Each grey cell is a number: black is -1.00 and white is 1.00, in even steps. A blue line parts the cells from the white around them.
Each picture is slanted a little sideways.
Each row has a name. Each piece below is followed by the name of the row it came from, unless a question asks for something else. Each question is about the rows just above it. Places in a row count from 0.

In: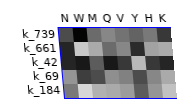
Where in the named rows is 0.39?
k_184, 2
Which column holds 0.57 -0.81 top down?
W
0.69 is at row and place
k_184, 1
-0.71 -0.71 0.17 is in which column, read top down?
N
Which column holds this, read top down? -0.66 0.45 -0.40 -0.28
Y

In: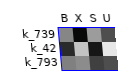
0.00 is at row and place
k_793, 0
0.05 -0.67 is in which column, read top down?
B
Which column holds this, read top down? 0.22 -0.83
S
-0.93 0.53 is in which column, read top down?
X

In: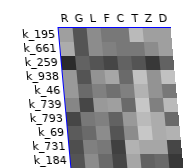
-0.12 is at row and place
k_46, 3
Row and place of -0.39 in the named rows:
k_731, 0
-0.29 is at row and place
k_69, 0
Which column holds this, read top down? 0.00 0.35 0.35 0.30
Z
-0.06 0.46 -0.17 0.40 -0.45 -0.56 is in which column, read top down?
D
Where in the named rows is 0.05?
k_739, 0
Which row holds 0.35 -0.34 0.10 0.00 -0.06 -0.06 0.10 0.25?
k_661

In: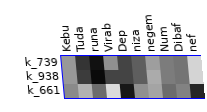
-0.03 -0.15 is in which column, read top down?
Num
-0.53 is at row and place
k_938, 1
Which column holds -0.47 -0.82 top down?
Dep
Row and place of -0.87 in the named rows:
k_739, 2
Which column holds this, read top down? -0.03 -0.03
Num
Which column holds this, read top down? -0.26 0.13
niza

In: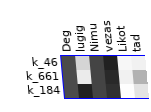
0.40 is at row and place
k_661, 5
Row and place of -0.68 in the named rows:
k_661, 3
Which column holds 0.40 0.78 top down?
tad
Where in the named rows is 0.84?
k_661, 1
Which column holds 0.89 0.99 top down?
Likot
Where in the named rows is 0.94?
k_46, 4

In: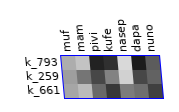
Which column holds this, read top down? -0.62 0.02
kufe
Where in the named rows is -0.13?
k_661, 5
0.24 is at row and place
k_259, 0

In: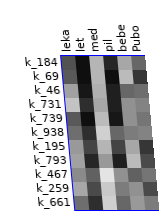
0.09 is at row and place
k_467, 0
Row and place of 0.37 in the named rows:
k_46, 2

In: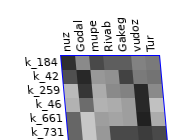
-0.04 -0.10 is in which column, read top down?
Tur
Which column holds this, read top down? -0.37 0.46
nuz
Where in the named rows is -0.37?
k_42, 0
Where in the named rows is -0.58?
k_259, 1
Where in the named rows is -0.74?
k_661, 5
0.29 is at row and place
k_661, 3

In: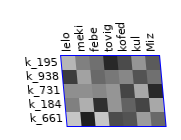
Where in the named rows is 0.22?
k_661, 5
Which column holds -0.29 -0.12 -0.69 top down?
Miz

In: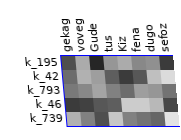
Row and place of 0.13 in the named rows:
k_195, 6
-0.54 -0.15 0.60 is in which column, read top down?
Kiz

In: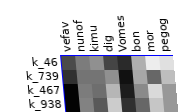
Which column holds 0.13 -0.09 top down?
kimu
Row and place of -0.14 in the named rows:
k_467, 2
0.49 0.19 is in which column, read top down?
pegog

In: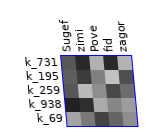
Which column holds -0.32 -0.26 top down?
Sugef
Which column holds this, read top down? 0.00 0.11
Pove
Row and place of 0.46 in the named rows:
k_259, 1
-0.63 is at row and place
k_938, 1

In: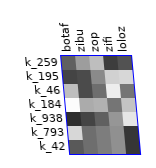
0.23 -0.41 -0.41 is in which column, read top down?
zibu
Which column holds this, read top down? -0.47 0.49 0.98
botaf
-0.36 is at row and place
k_259, 4

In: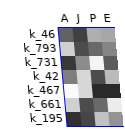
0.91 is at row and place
k_731, 2
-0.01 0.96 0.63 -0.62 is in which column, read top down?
A
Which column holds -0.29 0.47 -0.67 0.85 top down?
E
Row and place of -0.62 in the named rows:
k_195, 0

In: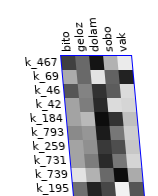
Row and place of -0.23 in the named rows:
k_69, 3
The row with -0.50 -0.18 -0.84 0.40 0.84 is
k_467
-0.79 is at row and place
k_793, 2
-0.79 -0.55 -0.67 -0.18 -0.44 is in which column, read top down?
dolam
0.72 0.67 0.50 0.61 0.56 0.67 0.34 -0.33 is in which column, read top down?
vak
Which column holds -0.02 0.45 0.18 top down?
geloz

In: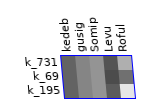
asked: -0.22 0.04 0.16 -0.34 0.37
k_731
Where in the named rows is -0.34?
k_731, 3

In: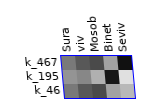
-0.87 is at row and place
k_467, 4
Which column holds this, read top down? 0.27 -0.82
Binet
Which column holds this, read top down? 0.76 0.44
Seviv
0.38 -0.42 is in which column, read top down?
Mosob
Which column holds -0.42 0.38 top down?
Mosob

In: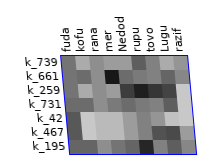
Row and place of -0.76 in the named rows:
k_259, 5
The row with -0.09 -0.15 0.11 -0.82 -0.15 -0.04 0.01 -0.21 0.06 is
k_661
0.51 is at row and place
k_42, 7
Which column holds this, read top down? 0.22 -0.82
mer
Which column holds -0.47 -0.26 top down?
Lugu

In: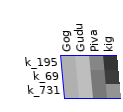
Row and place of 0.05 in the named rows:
k_195, 2
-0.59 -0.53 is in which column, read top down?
kig
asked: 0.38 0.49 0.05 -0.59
k_195
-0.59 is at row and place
k_195, 3

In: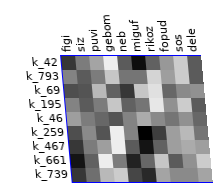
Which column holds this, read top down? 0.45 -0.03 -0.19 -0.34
puvi
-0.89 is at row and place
k_42, 5
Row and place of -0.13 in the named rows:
k_739, 1
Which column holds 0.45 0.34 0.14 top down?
sos
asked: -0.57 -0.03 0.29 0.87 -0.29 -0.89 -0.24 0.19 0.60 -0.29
k_42
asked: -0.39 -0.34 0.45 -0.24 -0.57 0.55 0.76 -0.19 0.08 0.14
k_69
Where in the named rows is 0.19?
k_42, 7

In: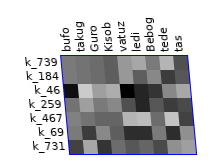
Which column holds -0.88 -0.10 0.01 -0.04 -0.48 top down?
bufo
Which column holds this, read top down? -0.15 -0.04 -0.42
Bebog
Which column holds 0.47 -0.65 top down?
ledi
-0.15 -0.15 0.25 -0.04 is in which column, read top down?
Guro
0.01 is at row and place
k_467, 0
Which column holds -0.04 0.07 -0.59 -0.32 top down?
Bebog

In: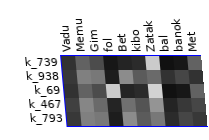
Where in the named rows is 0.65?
k_69, 6
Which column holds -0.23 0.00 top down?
Memu
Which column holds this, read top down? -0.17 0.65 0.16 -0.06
Zatak
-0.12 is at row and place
k_467, 4

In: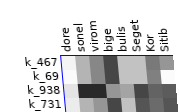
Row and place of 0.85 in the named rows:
k_731, 0
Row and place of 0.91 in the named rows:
k_467, 0
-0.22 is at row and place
k_938, 6
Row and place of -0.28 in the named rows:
k_938, 7
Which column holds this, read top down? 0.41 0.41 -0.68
sonel
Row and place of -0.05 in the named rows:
k_467, 6

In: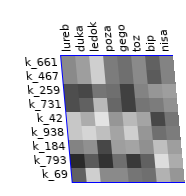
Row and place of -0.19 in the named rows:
k_731, 3
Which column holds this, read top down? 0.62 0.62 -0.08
ledok

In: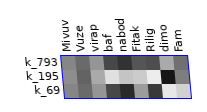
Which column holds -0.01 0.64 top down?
Fam
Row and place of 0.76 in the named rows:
k_195, 3

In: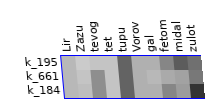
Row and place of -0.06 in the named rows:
k_661, 9
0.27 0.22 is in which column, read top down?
midal
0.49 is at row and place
k_184, 1

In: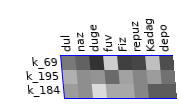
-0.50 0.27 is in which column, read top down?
Fiz
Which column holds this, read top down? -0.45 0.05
repuz
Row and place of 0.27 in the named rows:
k_195, 4
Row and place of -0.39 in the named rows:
k_69, 7
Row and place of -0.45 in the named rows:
k_69, 5
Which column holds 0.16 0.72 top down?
duge
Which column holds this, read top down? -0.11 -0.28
depo

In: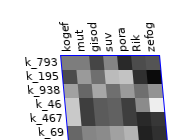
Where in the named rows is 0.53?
k_195, 4
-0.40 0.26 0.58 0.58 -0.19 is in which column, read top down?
kogef
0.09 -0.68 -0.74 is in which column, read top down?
Rik
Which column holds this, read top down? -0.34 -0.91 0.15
zefog
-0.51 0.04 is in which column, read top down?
mut

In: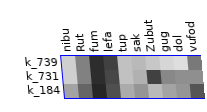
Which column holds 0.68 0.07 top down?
gug
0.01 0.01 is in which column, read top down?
Rut
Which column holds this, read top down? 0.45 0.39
sak
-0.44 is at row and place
k_731, 3

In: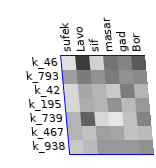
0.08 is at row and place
k_793, 5
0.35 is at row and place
k_195, 1
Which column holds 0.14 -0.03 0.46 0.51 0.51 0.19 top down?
gad
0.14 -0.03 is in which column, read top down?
gad
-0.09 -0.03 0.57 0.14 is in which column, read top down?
masar
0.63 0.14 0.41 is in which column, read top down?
sif

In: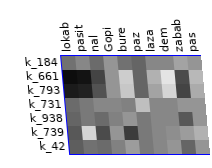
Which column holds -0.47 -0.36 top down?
nal
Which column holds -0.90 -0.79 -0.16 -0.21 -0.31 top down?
lokab
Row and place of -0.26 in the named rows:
k_42, 0
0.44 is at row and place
k_661, 9
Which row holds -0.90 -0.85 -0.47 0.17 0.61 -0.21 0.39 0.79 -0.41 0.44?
k_661
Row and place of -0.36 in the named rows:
k_793, 2
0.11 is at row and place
k_739, 7

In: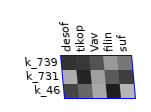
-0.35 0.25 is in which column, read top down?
Vav
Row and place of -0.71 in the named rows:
k_731, 1
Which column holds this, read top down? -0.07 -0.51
suf
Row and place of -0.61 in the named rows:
k_739, 0
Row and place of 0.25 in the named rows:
k_731, 2

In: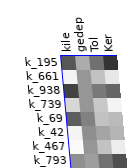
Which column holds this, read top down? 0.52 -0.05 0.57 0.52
Tol
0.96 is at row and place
k_467, 0
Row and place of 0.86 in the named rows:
k_467, 3

